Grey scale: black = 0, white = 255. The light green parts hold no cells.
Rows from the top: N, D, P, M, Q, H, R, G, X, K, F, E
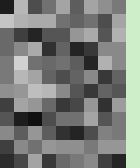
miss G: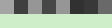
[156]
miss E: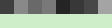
[43]
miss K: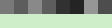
[129]

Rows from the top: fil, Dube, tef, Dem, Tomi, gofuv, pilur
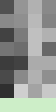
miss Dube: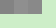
[185]
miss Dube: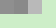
[131]
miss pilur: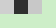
[163]
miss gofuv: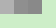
[74]
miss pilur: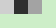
[200]
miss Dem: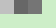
[109]
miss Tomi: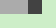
[60]

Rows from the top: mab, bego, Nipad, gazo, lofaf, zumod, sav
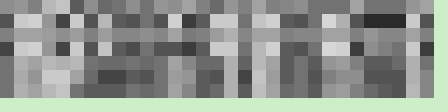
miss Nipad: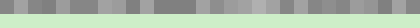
[122]
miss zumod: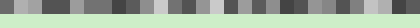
[170]
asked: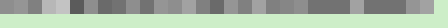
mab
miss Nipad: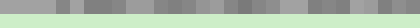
[176]
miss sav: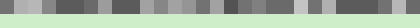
[189]
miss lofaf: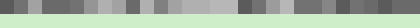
[98]
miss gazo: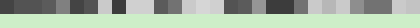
[76]

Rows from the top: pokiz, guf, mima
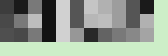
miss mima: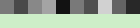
[151]
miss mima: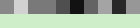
[73]
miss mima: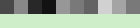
[79]
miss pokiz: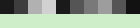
[197]
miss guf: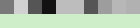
[73]
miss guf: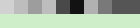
[183]

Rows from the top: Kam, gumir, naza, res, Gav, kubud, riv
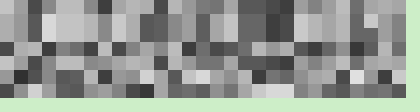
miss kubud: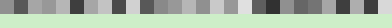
[81]
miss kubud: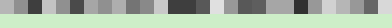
[81]
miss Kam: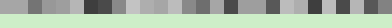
[122]
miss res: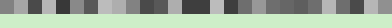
[68]

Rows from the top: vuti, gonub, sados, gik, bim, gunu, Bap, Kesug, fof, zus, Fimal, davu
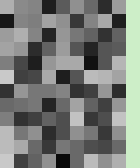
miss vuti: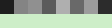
[138]
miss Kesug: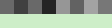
[111]

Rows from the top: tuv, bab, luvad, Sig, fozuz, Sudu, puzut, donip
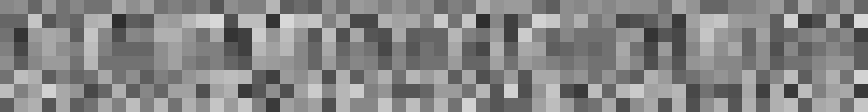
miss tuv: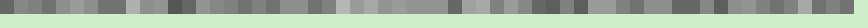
[108]
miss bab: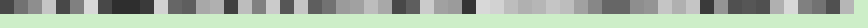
[120]

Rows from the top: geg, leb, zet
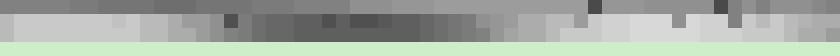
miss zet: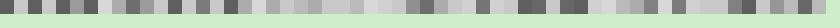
[164]
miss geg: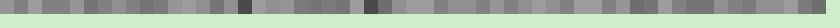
[136]
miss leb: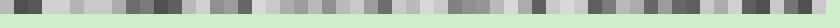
[193]
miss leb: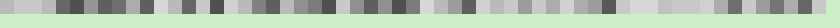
[179]
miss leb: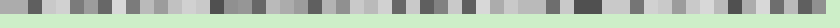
[88]

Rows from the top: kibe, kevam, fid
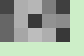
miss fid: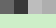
[166]
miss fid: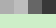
[166]
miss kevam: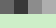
[146]
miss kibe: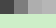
[63]
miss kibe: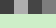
[182]

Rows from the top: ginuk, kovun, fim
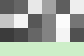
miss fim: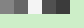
[72]
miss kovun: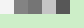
[251]
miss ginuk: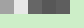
[238]
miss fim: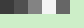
[72]
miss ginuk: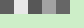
[238]
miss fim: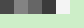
[80]
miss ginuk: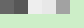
[94]

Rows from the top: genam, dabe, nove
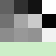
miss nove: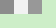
[146]
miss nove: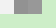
[140]
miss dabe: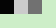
[166]
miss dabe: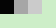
[113]
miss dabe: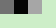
[203]
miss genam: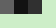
[254]

